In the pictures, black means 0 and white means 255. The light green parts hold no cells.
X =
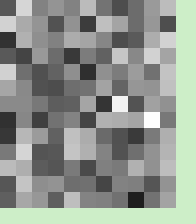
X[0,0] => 87
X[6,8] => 83
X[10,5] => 74
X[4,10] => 195
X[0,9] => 154
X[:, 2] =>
[130, 148, 143, 153, 80, 81, 120, 64, 155, 84, 92, 142, 151]
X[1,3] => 82
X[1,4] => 146
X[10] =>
[187, 174, 92, 85, 122, 74, 128, 122, 177, 145, 189]
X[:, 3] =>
[148, 82, 129, 108, 98, 77, 93, 114, 97, 87, 85, 147, 94]
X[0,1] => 214
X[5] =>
[166, 137, 81, 77, 110, 114, 163, 100, 150, 147, 192]
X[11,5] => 112
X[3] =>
[89, 68, 153, 108, 57, 124, 97, 198, 136, 210, 164]
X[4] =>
[209, 111, 80, 98, 143, 47, 144, 124, 156, 113, 195]
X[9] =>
[121, 213, 84, 87, 196, 176, 131, 82, 111, 146, 180]
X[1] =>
[210, 170, 148, 82, 146, 60, 191, 164, 108, 151, 78]
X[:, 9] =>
[154, 151, 173, 210, 113, 147, 161, 254, 122, 146, 145, 85, 114]
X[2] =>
[50, 177, 143, 129, 172, 165, 134, 77, 90, 173, 210]
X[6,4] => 96
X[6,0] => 138
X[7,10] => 120
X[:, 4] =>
[130, 146, 172, 57, 143, 110, 96, 131, 192, 196, 122, 110, 190]
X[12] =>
[95, 167, 151, 94, 190, 131, 128, 113, 30, 114, 163]

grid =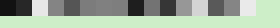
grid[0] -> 18
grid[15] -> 234
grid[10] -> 54
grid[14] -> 133
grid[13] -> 89
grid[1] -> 39

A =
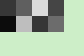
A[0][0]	55
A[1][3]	108
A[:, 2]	[219, 54]
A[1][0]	12

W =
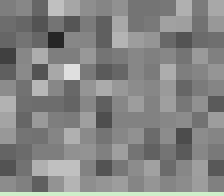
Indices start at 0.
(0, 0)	125
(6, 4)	99
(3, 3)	126
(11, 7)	157
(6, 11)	118
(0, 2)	102
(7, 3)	126
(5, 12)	124
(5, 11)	102
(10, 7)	119
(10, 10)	107
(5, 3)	136
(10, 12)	159
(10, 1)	113
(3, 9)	127
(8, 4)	175
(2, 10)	105
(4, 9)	124
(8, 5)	137
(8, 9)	107
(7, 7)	131
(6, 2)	108
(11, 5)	142
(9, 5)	148
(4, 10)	173
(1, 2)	84
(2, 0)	102
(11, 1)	129
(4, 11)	126
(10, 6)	82
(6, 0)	177
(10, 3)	193
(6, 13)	91
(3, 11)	116
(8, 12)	140

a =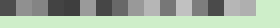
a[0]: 77
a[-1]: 176
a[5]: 154
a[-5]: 192
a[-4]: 124

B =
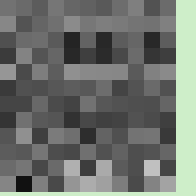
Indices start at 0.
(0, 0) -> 114
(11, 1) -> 17
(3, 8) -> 107
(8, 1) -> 144
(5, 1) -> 81
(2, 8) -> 102
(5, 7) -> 68
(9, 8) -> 78
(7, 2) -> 89
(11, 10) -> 163
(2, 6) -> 40
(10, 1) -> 118
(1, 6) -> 126
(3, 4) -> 40
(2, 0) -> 80
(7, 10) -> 63
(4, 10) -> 138
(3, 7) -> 73
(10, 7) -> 91
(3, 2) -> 84
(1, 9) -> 114
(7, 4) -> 50
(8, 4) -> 111
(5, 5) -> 88
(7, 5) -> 72
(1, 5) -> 119
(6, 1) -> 69
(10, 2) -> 72
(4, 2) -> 126
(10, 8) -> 78
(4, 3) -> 93
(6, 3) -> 75
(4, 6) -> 136

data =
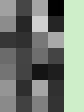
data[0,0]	161
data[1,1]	38
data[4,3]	30
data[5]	[149, 46, 166, 48]
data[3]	[107, 68, 110, 68]
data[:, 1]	[70, 38, 48, 68, 67, 46, 65]
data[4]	[116, 67, 20, 30]

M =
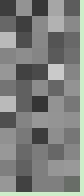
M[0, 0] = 61
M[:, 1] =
[147, 62, 78, 141, 65, 96, 96, 132, 121, 105, 97, 65]
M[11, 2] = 127
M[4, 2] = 74
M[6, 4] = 119
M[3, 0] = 133
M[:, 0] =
[61, 103, 186, 133, 151, 116, 186, 79, 145, 152, 127, 151]
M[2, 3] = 84
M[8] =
[145, 121, 60, 142, 118]
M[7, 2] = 151
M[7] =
[79, 132, 151, 148, 144]

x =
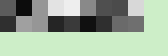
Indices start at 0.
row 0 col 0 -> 92
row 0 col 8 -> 216
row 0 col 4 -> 238
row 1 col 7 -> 106

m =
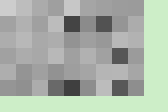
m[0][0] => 205
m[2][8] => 178
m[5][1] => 144
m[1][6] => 82
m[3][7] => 86
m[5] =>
[149, 144, 172, 105, 63, 141, 188, 88, 142]
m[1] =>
[162, 177, 160, 188, 68, 139, 82, 149, 172]
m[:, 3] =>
[159, 188, 173, 184, 146, 105]
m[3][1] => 172
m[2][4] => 147
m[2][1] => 184
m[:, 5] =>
[165, 139, 159, 177, 165, 141]
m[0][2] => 171
